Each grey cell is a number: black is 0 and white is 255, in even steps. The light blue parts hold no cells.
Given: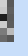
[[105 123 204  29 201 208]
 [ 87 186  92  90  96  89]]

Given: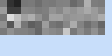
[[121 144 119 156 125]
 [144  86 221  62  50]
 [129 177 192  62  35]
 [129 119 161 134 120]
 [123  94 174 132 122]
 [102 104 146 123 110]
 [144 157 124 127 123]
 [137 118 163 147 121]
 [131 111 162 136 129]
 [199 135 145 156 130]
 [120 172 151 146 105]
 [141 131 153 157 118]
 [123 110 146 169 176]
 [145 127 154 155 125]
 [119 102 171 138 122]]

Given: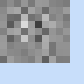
[[108 151 156 154 130 150 144 138 124]
 [156 138 130  98 160  91 109 160 140]
 [141 136 138 129 167 142 105 167 122]
 [135 126 137 198 112 218 183 104 150]
 [127 141 148 141 161 156 113 162 122]
 [152 148 134  86 142  62 126 145 153]
 [ 95 160 170 173 102 164 185 107 151]
 [161 118 118 152 149 172 131 142 133]
 [124 144 146 149 134 149 142 138 129]
 [125 145 146 132 150 133 121 155 123]]

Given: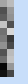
[[ 18   7 109  83 145 123 113 196  93  81 165]
 [ 70 150 194 186  73  56 215  80 145 152 187]]

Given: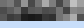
[[ 87  76 112]
 [ 60  92 122]
 [ 68 111  85]
 [ 31  57 149]
 [ 25  88  73]
 [ 30  92 116]
 [ 55  76 170]
 [ 49  81 125]
 [115 115  72]
 [133  68 119]
 [173 136 192]
 [ 81 129 159]]

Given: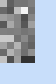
[[194 107 163 203 128  89 159 105 188]
 [ 79 179 128 202 126 169 147  86  96]
 [157 150 179 115 128 134 133 191 118]
 [ 50 112 115 138 117  87  78 244 117]
 [ 51 143  98 107 124 159 133 115 127]]
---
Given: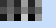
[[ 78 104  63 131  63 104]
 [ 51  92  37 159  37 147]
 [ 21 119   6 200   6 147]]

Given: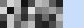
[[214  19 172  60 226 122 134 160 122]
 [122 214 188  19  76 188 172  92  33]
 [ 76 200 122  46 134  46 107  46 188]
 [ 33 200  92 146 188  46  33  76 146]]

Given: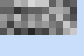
[[154 124 186 109 154 124 186 109 186 109  81]
 [140  66 140 124 170 140 154 124 109 200 140]
 [124 124 186 170 216 200 200  97 154  81  97]
 [ 97  97  52  81  97  97 109 170 170 154  66]
 [ 81 140  52  81  38  81  66 140  97 170 200]]

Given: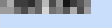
[[156 156 114  75 130 100 213 114 130  87 172  75 156]
 [130 172  61  61  47 100 185  75 144  21  61  87 130]]

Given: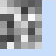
[[223 207 192  59 152 120]
 [207 152 120 104  89 104]
 [164 104 152 164  73 177]
 [152  59 177 207 104 136]
 [104 237 136 177 164 207]
 [ 89  89 237 136 250 192]
 [ 73  59 120 237 120 136]]

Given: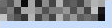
[[194 109  82  53 179  69 124  69 179 109 151  95 109  95  11]
 [109  82 151  11 166  40 139  69 179  82  95  69 139 179 166]
 [ 95 124  53 166 166 139  82 124 124 151  82 139  69 194  26]]
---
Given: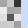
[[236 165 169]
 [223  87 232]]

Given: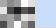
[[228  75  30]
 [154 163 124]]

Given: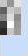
[[ 98 201 185]
 [132 221 140]]

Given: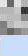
[[181 182 198]
 [194 187 188]]

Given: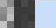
[[142 177  60]
 [130 192  57]]

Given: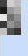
[[ 26 153 172]
 [229 112 143]]
